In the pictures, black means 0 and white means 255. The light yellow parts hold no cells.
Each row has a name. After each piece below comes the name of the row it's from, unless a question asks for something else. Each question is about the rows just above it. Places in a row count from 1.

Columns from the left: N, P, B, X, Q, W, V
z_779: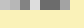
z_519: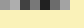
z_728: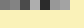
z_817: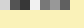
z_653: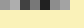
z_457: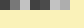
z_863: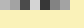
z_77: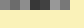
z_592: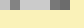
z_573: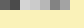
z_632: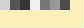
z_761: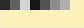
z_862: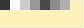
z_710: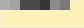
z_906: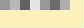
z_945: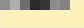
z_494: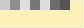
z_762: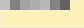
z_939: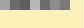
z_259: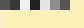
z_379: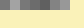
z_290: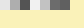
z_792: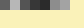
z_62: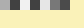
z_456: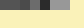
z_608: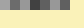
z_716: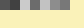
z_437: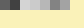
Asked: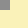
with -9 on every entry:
[132]
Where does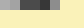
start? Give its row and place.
z_710, 1
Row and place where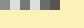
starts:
z_494, 2
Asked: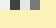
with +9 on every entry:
[250  74 239 129]
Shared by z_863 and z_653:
[163]
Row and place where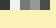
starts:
z_632, 3

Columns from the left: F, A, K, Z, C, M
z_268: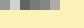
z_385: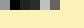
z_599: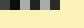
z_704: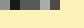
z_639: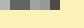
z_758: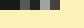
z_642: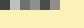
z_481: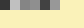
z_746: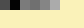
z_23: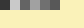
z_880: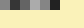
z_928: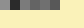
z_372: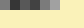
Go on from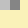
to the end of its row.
[143  66 152]
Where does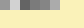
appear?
z_268
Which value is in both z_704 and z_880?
[171]

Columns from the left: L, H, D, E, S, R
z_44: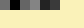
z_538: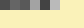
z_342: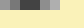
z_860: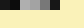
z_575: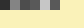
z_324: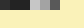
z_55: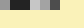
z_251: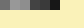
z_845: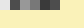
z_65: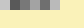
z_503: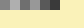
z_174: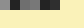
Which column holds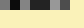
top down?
H
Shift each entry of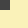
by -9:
[58]
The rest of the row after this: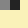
[58]
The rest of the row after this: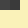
[23]
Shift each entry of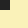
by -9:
[26]
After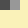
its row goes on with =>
[120  58  77]
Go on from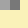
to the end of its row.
[23]

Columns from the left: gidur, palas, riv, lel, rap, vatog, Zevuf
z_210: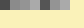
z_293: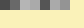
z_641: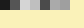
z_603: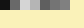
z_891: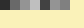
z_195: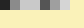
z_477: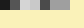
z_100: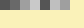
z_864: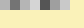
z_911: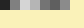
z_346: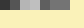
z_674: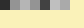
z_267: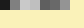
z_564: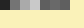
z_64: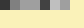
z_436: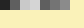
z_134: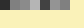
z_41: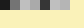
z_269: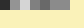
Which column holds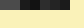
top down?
gidur
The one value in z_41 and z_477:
[27]
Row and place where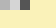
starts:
z_864, 3
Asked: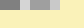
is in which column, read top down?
Zevuf
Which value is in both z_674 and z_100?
[191]
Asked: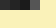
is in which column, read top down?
gidur

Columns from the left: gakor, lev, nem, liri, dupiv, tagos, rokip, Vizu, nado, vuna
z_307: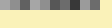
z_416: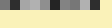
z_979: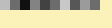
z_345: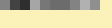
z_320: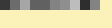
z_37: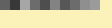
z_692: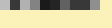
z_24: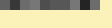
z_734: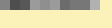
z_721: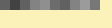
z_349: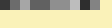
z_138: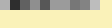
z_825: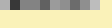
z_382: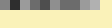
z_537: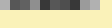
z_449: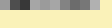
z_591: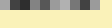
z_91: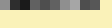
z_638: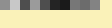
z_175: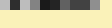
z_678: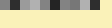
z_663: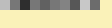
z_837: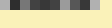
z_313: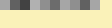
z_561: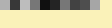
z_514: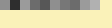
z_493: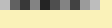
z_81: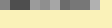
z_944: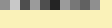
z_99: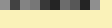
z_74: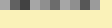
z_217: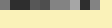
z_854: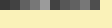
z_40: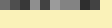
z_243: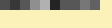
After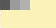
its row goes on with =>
[119  66 155]
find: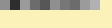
z_514
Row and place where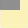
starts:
z_349, 6
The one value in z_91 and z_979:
[87]

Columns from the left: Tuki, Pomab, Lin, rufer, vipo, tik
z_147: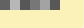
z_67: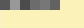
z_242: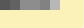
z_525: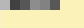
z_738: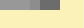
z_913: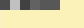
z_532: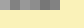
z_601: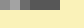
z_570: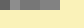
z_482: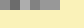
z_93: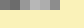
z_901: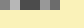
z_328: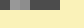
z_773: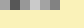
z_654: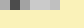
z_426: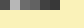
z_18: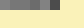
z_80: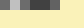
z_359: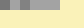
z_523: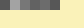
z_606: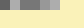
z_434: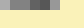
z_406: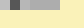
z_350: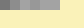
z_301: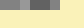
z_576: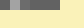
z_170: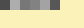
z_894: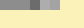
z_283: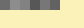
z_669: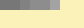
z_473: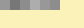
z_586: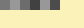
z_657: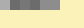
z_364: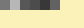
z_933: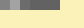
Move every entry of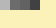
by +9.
[192 117 107  74]
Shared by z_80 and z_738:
[108]
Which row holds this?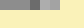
z_894
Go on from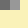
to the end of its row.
[183 173 141]
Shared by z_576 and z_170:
[163]
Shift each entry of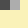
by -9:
[ 67 164]

